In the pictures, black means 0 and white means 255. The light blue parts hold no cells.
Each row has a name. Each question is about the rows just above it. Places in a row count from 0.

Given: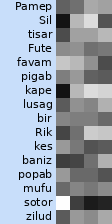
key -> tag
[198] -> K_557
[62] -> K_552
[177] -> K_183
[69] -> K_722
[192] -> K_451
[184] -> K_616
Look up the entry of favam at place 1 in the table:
K_616
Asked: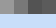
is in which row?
kes
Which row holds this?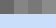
mufu
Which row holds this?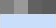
pigab
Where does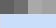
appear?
Pamep

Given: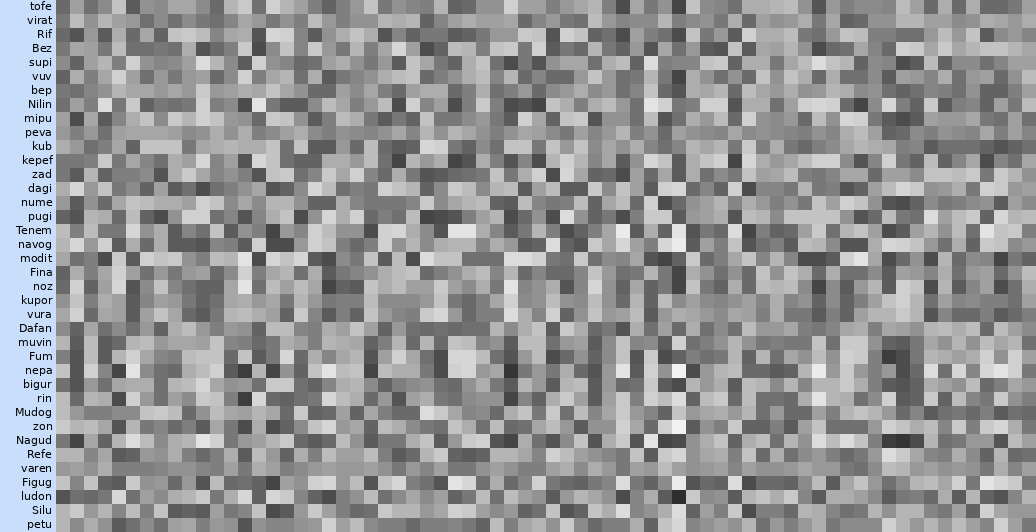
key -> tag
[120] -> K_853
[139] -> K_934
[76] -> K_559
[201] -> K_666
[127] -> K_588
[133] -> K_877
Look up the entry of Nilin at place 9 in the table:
K_853
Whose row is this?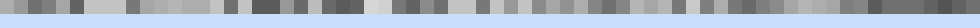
kub

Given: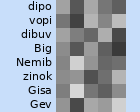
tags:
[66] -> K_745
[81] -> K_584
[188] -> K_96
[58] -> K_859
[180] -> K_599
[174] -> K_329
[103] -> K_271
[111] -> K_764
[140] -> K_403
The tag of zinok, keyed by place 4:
K_599
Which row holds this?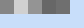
Nemib
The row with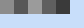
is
Big
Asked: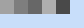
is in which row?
dibuv

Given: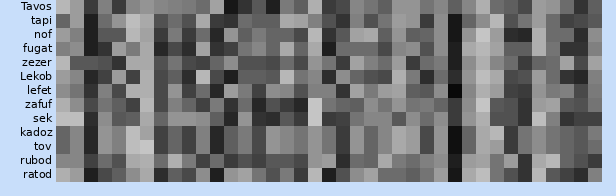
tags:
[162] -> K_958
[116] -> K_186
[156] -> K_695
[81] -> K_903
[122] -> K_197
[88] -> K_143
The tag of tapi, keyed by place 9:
K_903
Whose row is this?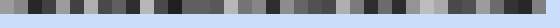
Lekob
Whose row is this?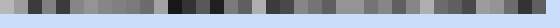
Tavos
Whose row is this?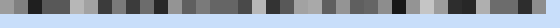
nof

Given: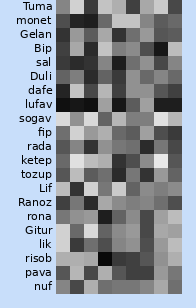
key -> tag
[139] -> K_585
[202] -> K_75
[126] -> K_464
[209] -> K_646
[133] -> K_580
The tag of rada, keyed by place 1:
K_580
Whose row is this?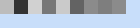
Lif
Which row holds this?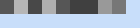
pava
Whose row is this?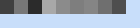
Ranoz
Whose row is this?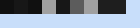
lufav
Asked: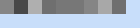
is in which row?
nuf
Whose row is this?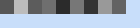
tozup

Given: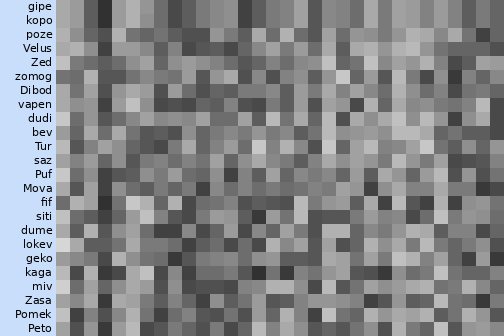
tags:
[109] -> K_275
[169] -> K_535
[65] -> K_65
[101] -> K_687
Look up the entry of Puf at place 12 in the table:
K_65
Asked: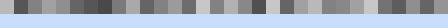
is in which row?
Tur
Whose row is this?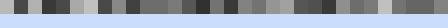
kaga
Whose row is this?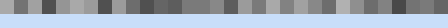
Dibod
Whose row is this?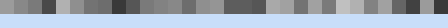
geko
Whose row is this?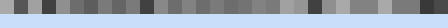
Mova

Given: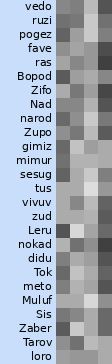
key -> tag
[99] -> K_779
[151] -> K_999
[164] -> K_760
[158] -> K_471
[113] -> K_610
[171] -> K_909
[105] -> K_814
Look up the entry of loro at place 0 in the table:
K_471
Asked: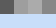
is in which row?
Bopod
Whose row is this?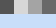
Leru
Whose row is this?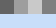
pogez
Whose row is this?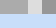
tus
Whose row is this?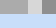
Muluf
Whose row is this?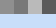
Zupo

